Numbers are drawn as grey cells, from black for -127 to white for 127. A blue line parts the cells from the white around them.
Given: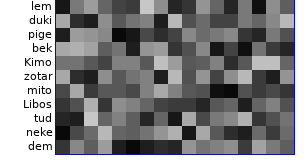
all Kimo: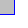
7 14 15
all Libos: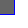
6 12 14

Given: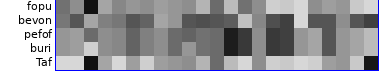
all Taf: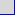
0 1 4 13 17
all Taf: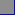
9 14
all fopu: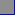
1 6 9 14 18
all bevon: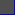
10 15

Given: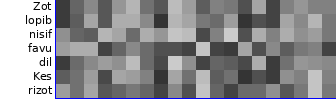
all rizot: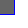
4 6 11
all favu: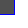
7 8 14

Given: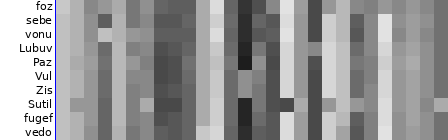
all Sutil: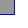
1 2 19 21 24
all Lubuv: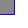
6 18 22
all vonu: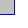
0 3
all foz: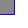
2 15 21 24 26
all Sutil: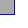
6 10 17 27

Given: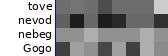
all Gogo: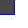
3
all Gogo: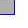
6
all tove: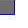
0 2 4 5 6
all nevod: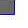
2 5 6
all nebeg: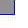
0 1 3 4 5 7
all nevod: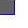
0

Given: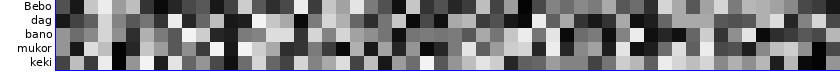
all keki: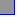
5 10 28 55
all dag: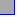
16 28 36 40 44 45 46
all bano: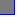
7 13 26 28 38
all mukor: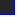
5 24 27 34 36
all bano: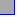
30

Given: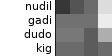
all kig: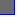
0 1 3
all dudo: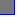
0 1
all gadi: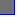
0 1 2
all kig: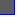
2

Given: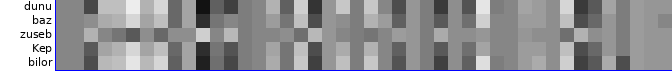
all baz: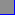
2 20 28 35
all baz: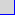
5
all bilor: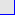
5
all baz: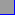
15 23 33 34 41
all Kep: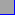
3 6 9 15 30
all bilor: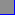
28 35

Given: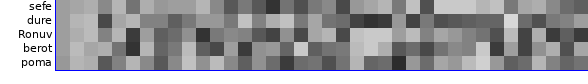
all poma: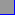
0 25 28 31
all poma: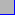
1 5 21 34

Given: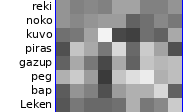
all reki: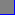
1 3 6 7
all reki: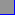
0 8
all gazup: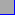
1 4
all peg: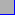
0 7

